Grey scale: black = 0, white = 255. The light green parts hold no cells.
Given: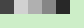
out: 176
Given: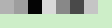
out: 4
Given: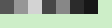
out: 211
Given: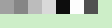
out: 188
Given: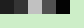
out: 193
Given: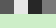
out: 39
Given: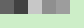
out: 199
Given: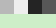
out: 36
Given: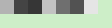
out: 54
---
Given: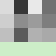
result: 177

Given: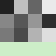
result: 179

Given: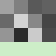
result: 203

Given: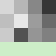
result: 149

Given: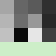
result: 230

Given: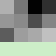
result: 169
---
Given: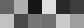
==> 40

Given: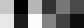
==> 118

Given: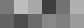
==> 114

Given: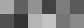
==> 125

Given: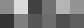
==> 180

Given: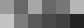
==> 119

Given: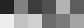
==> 179
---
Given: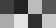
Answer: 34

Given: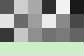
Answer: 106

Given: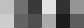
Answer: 113

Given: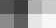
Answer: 60

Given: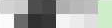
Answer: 204

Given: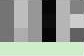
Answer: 189

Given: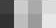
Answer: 204

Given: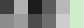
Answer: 177

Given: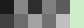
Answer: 135
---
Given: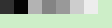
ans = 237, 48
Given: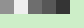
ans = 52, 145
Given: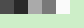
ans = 250, 76
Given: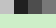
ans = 120, 194
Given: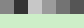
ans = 85, 133
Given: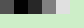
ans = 224, 81
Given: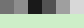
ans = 216, 114
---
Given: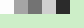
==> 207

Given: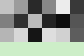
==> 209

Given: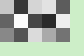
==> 170

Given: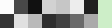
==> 106

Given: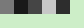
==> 199

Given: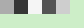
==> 84

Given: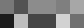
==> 210

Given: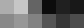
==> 54
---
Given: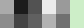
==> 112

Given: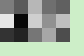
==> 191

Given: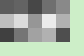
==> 177

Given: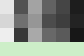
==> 35

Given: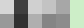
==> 140

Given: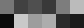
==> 27

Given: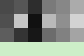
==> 211

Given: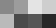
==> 40

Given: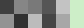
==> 167
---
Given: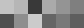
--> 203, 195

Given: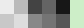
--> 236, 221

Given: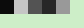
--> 197, 153

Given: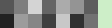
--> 212, 200

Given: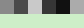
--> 201, 171

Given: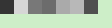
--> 214, 184

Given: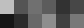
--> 191, 142

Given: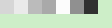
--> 252, 234

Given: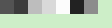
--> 252, 217
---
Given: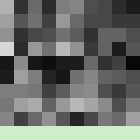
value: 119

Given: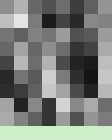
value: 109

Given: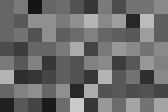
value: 69

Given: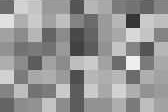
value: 154

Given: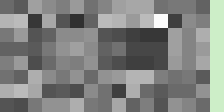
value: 146

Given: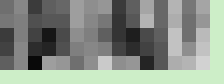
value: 194

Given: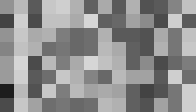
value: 207
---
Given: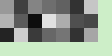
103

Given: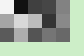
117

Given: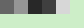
101

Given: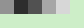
146

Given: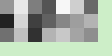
150

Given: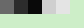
105

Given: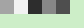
135

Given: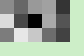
124
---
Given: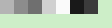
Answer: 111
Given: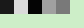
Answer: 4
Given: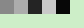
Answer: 36
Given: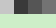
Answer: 85
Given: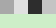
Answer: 45
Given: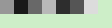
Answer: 104
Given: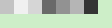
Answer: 214
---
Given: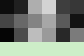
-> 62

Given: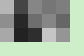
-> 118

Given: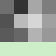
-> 167

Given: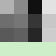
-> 16

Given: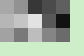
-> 75

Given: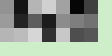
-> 6

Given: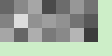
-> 151

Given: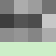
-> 157
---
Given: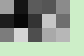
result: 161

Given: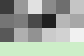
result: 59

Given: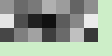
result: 148

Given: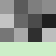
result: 154

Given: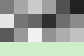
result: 125

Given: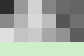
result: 45
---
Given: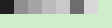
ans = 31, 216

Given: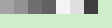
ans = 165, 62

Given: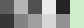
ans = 93, 146

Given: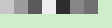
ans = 199, 112

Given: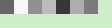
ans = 102, 123

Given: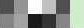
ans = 80, 134

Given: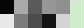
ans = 6, 212

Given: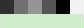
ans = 47, 242
